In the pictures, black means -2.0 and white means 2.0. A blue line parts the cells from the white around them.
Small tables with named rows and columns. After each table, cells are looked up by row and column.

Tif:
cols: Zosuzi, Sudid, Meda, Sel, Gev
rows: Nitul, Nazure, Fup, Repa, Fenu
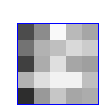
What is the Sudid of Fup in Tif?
0.7
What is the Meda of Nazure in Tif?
1.0
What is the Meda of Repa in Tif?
1.8
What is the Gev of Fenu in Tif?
0.7
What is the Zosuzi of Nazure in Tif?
-0.2
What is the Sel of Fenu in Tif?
0.6
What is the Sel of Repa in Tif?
1.8
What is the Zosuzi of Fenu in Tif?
-1.3
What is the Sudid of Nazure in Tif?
0.8
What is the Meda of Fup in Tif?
1.5
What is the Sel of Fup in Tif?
0.6
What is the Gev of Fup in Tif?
0.5
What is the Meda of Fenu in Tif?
1.1
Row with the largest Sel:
Repa

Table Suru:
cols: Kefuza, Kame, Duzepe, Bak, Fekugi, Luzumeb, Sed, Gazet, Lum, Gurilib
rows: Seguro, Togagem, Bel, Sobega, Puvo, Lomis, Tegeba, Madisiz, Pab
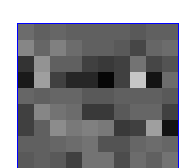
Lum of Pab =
-0.5
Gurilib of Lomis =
-1.0
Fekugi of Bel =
-1.0
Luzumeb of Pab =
-0.2
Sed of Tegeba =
-1.1
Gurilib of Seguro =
-0.5
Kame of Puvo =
-0.5
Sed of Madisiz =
-0.7
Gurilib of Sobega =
-0.3
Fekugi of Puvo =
-0.6
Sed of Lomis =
-0.6
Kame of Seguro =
-0.5
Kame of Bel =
0.3
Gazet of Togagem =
-0.9
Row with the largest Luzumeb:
Tegeba

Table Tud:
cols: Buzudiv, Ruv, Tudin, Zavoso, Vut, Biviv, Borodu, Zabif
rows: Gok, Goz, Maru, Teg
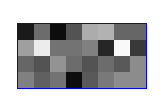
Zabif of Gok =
-0.4
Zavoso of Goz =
-0.2
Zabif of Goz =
-1.1
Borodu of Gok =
-0.4
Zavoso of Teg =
-1.8
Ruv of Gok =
-0.3
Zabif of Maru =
0.2
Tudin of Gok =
-1.8
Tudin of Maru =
0.3
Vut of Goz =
0.0
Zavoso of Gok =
-0.7
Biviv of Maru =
-0.3
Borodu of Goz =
1.9
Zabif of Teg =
0.2
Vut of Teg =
-0.6
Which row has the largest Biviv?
Gok

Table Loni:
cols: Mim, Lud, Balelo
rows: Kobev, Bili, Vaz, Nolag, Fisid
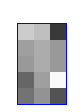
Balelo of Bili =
0.4
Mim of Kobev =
1.2
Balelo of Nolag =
1.9
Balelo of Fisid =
-0.7
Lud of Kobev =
1.0
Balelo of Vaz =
0.4
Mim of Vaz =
0.4
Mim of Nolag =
-0.4
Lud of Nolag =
0.5
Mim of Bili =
0.5
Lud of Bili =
0.7
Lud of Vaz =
0.7
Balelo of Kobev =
-1.1
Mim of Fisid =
-0.2
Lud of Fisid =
0.3
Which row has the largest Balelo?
Nolag

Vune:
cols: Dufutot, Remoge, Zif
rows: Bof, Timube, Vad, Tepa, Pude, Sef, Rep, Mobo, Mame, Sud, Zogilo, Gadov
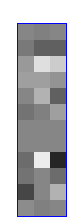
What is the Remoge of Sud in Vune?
0.1
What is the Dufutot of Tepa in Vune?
0.5
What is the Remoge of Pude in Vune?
0.8
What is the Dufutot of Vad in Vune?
0.4
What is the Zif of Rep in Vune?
0.1
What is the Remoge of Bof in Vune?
0.0
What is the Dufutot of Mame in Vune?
-0.3
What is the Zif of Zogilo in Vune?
0.8
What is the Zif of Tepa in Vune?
0.3
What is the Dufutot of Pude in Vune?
0.1
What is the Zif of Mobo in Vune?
0.1
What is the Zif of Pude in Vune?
-0.5
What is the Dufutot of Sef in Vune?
-0.2
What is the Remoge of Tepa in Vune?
0.5
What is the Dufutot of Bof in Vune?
0.1
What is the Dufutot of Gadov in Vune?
0.2
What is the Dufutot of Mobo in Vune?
0.1
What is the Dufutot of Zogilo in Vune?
-0.9
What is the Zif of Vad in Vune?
1.2
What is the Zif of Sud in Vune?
-0.3

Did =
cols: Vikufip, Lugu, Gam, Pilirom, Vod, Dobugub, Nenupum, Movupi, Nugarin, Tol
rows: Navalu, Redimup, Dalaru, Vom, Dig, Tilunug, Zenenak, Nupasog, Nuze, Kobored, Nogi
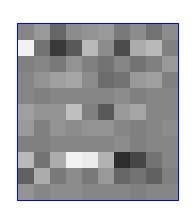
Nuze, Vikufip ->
0.9
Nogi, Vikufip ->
0.3
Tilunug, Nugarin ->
0.1
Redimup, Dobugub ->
0.2
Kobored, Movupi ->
-0.2
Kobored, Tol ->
0.0
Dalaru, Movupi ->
-0.2
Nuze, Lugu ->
-0.2
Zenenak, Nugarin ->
0.1
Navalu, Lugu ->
0.4
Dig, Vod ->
0.1
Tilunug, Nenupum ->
0.4
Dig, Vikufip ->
0.1
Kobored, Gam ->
-0.1
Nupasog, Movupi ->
0.0
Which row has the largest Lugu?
Kobored

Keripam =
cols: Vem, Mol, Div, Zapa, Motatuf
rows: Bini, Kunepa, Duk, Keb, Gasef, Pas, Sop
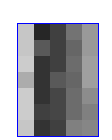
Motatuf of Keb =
0.5
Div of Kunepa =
-1.0
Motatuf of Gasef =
0.2
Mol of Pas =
-1.0
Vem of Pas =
1.2
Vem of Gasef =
1.2
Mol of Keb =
-1.2
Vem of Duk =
1.2
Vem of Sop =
1.1
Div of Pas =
-0.9
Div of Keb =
-0.6
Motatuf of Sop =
0.1
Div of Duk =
-1.0
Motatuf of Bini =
0.4
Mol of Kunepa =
-0.6
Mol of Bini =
-1.4
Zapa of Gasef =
-0.3
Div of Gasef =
-0.9
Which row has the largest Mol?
Kunepa

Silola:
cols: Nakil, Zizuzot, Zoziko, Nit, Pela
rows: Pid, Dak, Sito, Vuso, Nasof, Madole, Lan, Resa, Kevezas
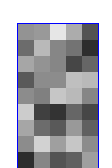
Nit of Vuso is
1.0
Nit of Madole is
-0.4
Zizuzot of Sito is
0.3
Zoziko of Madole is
-1.2
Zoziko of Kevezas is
-0.7
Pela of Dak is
-1.3
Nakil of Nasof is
0.2
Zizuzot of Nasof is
0.0
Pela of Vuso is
0.9
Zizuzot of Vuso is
0.2
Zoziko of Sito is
0.1
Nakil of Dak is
-0.3
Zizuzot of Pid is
0.4
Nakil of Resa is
0.2
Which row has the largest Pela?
Vuso

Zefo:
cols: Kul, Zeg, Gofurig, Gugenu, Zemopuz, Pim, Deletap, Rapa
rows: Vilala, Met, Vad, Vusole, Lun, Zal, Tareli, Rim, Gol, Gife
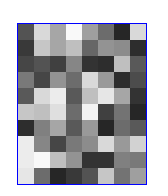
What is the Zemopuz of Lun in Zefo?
1.0
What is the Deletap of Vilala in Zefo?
-1.4
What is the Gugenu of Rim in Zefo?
-0.1
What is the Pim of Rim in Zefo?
1.4
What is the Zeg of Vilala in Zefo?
1.4
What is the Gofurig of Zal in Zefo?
1.5
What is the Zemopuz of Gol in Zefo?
-1.2
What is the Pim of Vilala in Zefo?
-0.3
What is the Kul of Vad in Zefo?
-0.9
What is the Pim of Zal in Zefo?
-1.0
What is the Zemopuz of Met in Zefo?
-0.4

